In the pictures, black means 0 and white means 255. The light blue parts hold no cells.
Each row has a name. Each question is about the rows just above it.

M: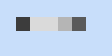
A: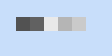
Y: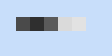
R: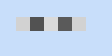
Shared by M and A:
[181]
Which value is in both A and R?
[82]
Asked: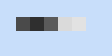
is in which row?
Y
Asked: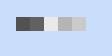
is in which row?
A
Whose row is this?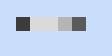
M

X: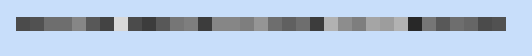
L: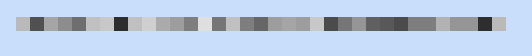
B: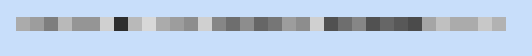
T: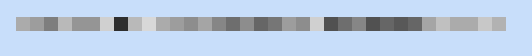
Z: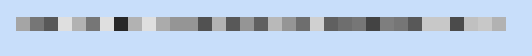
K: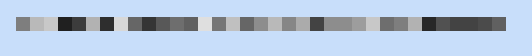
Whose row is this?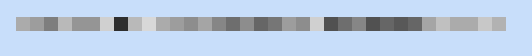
T
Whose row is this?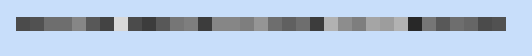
X
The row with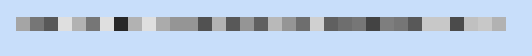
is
Z

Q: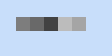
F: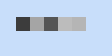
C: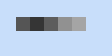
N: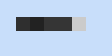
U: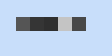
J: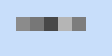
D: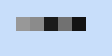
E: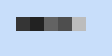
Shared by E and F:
[188]
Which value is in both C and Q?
[165]
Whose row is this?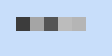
F
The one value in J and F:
[181]
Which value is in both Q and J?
[125]
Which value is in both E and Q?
[188]

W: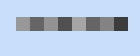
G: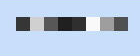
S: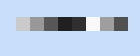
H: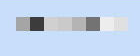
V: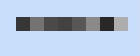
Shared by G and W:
[80]
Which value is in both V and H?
[115]
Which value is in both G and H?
[208]

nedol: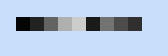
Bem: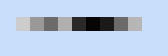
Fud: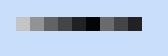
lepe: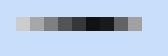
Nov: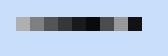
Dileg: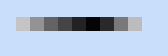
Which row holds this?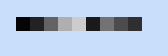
nedol
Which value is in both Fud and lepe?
[99]
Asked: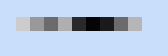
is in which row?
Bem

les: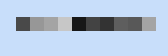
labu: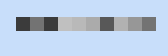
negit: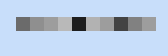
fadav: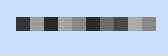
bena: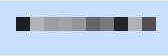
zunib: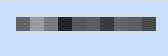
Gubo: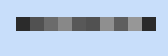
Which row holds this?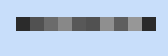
Gubo
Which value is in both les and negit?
[67]
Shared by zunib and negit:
[157]
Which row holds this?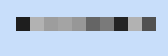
bena

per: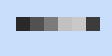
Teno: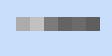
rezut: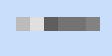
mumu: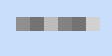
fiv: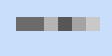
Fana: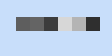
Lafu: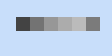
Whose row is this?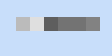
rezut
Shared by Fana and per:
[60]
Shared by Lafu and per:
[123]

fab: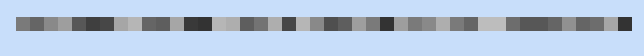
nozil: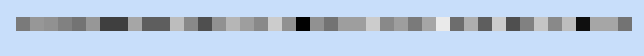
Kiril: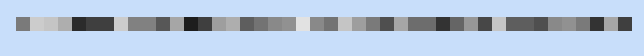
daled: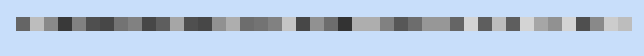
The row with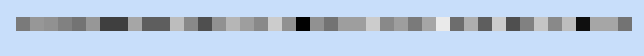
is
nozil
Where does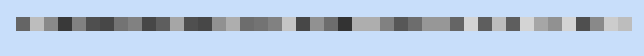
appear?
daled

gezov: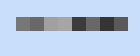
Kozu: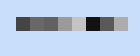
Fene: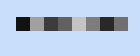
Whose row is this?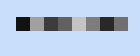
Fene
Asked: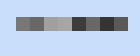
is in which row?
gezov

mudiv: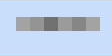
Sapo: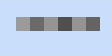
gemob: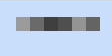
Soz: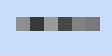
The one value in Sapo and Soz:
[155]
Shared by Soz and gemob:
[155]

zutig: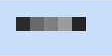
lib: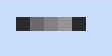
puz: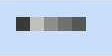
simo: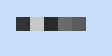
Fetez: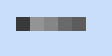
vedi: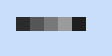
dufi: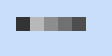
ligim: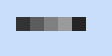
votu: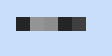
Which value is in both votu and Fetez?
[148]
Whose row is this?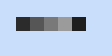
vedi

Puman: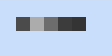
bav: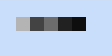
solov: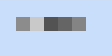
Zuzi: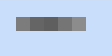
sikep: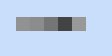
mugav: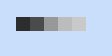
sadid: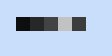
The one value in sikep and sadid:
[67]
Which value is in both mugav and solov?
[201]
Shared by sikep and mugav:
[152]
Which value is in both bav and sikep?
[67]

